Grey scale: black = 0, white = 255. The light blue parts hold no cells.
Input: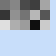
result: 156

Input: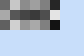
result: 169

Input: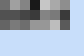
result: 151

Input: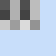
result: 157

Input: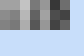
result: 151

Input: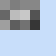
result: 94
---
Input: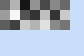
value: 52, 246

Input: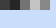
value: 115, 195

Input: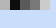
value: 90, 203

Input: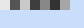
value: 62, 232

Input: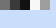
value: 17, 247

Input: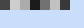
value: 27, 205
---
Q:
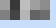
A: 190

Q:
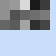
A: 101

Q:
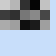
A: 119

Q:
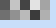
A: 68

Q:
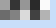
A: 150

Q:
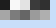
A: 227
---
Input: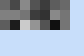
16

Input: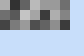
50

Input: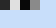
8

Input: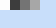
61

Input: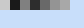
26

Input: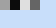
12
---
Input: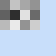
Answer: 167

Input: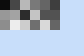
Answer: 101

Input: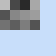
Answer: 41

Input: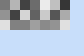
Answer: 192

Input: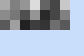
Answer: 70

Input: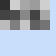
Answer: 156

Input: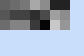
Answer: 34

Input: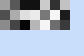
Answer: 49
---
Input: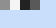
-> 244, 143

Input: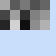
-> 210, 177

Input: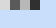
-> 217, 184

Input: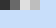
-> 223, 190

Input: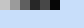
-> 197, 155

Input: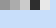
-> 232, 203

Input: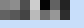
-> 205, 186

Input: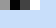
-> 255, 152
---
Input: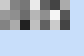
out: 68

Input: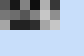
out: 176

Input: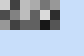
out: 118

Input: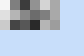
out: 212

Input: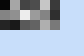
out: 198

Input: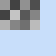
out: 145

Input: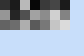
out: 70
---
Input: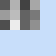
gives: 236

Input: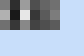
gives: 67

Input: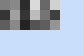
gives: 83

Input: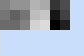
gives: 219

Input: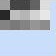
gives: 131

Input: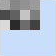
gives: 42
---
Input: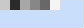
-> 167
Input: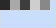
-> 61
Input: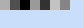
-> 0
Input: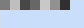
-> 71
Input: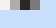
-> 40
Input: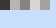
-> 132
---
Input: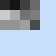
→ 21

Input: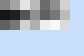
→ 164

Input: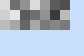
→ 111

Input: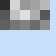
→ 213

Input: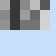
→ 56

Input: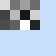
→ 116
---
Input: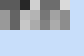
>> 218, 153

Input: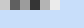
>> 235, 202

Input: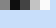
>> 250, 132

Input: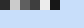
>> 23, 43

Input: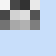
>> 233, 115

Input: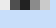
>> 202, 235

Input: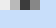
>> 135, 237

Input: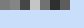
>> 93, 123

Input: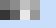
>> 170, 53

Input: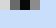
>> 140, 215
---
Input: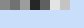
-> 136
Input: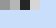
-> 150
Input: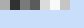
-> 173
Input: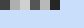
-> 65
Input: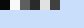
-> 8
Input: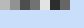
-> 185
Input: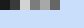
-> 26
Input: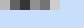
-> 185
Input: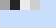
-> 165
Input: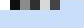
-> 255
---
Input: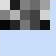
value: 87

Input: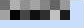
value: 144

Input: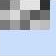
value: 146

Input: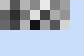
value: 115

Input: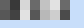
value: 215

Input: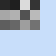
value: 82

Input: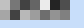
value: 66

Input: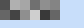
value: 166
